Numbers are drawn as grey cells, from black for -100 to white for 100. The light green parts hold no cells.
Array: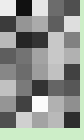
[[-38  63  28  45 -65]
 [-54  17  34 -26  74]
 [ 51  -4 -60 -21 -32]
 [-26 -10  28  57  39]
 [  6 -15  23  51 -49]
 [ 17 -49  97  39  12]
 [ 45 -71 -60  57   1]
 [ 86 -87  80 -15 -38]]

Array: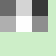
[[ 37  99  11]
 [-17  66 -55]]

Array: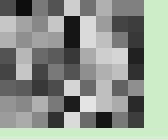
[[-46  55 -46  -5 -35  11  38  50 -63]
 [-35  44 -17 -29 -57  33  61  66 -74]
 [ 22  33   6 -63  72 -17 -84  -5 -52]
 [ 55  28   6  55 -84  72  22 -46 -52]
 [ 38  11  28  22 -84  72  50  -5 -57]
 [ 17   6  38  -5 -79  78  50  33 -69]
 [-23 -29 -57 -40  66 -17  50 -23  11]
 [-40 -90  -5 -35  61 -11  38   1   1]]

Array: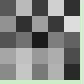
[[  9  56  -6  40 -69]
 [ 30  51  19  35 -41]
 [-30  45 -52  62 -63]
 [-35 -12 -80  -1 -24]
 [ 14 -63  24 -57  73]]

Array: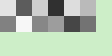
[[  1  94   6  23 -45 -10]
 [ 78 -28  62 -62  73  46]]

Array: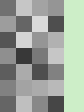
[[-33  66  17  39]
 [-11  55  28  17]
 [-21  50   7 -45]
 [-27  34 -39   1]
 [  1  28  34  45]
 [ 23 -21  71 -39]
 [ 12 -56  -5  55]]

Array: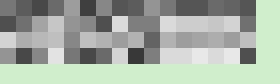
[[ 65  35  45  50   5  50  40  23  40 -22  40  23  29  35  23  50]
 [-38 -12  29  55  17   5 -38  71  -1  -1  71  60  60  55  65 -12]
 [ -7 -28 -44 -17  23 -50   5 -33 -28  17  -7 -33 -33 -17 -22 -33]
 [ 17 -44   5  77  -7 -44 -17  65 -56  -1  71  71  82  71  82 -38]]
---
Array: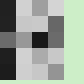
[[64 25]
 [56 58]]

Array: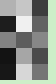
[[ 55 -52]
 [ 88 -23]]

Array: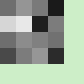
[[ 17  -4]
 [ 82 -76]]

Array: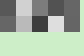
[[ 64  -3]
 [ 46 -52]]

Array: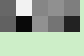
[[ 90   5]
 [-93  14]]

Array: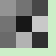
[[-10 -44]
 [-82  57]]

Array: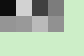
[[ 65 -50]
 [ 20  46]]

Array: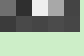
[[-63  87]
 [-43 -46]]
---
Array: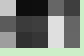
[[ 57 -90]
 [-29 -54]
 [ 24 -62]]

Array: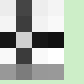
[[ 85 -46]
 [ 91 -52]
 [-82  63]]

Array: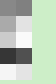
[[ 7  0]
 [33 78]
 [59 96]]

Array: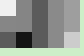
[[ 88   4]
 [  5   4]
 [-29 -84]]

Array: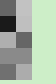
[[-20  52]
 [-80  50]
 [ 37 -20]]

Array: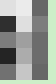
[[ 76  84]
 [-63  75]
 [ -2  25]]

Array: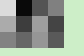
[[ 72 -93]
 [ 34 -52]
 [  2 -20]]
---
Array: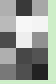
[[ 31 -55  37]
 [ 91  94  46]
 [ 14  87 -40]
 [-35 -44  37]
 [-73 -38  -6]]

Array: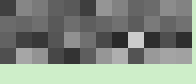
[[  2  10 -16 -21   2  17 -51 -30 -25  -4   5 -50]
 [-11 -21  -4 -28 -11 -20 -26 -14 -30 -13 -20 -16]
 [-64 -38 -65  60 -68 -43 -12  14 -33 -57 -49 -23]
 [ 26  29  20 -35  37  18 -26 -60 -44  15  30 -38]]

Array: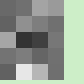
[[ 21  29 -12 -18]
 [-12  -1  13 -23]
 [ -7 -50 -60  30]
 [-12 -21  -2 -10]
 [-13  43  81 -24]]

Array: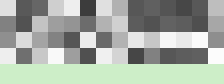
[[ 49 -31 -44 -34 -25 -32  39  76 -53  87  62 -20 -30  76]
 [ 31 -38 -27 -23 -36 -28  63  40 -15  16  24  53 -36   1]
 [ 11  96  83  93  56  81  40 -18  85 -33   2  29  72  12]
 [ 98 -25 -27 -32   1 -45  66  88 -37  24  95  57 -13  87]]

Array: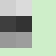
[[ 72  63]
 [-60 -51]
 [ 23  19]]

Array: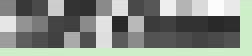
[[ 83  98  71  41  87 -32 -43  75   8 -62 -60  61 -42 -56   2]
 [-65 -68 -61 -61 -50 -54  45 -68  77   9 -50 -47  -4  15  80]
 [-36 -42 -47 -40 -34 -35   9 -29  74 -38  33 -49 -39 -26  22]]

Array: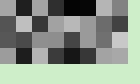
[[  2  42 -95 -97 -63  29 -76  30]
 [-48 -15  21  44  27 -57  50 -34]
 [ 57 -12  21 -46  11  12 -42 -32]
 [ 32  28 -57 -83 -54  41 -77  22]]
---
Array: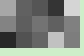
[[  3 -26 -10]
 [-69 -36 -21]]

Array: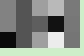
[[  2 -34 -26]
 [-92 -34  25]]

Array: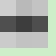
[[-38 -52 -39]
 [ 59  52  53]]

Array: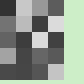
[[-10  47 -51]
 [-22 -52  71]]

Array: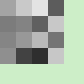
[[ -3   3 -25]
 [  4  19  45]]

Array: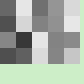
[[-37  68   2]
 [  5 -57  79]]

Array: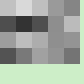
[[-39 -60 -38]
 [ 23  48  36]]

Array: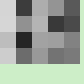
[[ 68  14  41]
 [ 48 -71  27]]
